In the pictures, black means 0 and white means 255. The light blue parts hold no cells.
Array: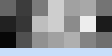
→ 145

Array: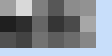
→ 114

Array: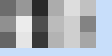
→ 55

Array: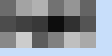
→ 92

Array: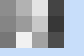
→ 162

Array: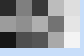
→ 85

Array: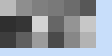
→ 156

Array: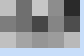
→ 149

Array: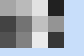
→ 234

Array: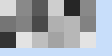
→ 190
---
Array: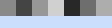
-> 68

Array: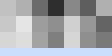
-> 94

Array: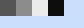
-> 84

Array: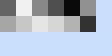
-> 50

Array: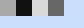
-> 102

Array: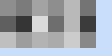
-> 59

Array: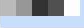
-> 80

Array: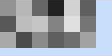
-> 75
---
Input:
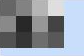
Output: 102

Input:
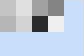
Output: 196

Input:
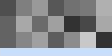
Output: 79

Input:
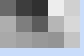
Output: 105

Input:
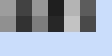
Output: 158

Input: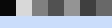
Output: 8

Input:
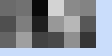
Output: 107

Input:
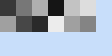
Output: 56
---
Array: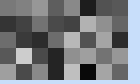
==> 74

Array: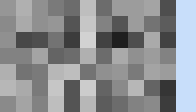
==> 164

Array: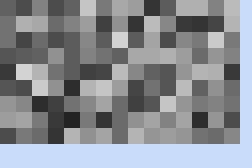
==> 122

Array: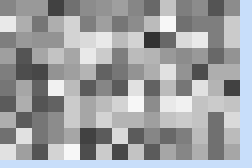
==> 159

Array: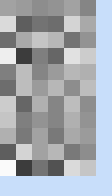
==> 60

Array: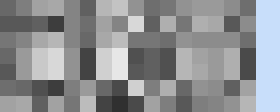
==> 168

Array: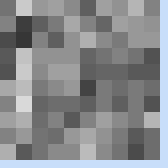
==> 89
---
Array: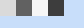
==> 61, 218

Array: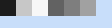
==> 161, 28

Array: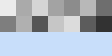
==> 110, 126

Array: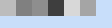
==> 165, 188

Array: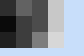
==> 200, 32

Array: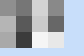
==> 137, 169
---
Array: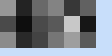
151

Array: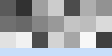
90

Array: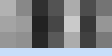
178

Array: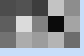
76

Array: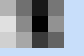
179

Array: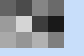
99
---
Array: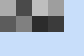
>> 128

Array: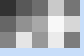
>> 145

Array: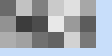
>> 60

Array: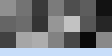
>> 108

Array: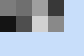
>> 78

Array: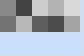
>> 184
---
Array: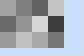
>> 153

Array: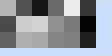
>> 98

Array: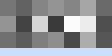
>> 110

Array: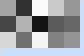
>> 216

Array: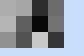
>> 145

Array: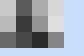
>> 105

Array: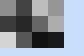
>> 212

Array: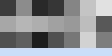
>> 80

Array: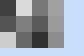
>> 205

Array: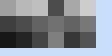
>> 23
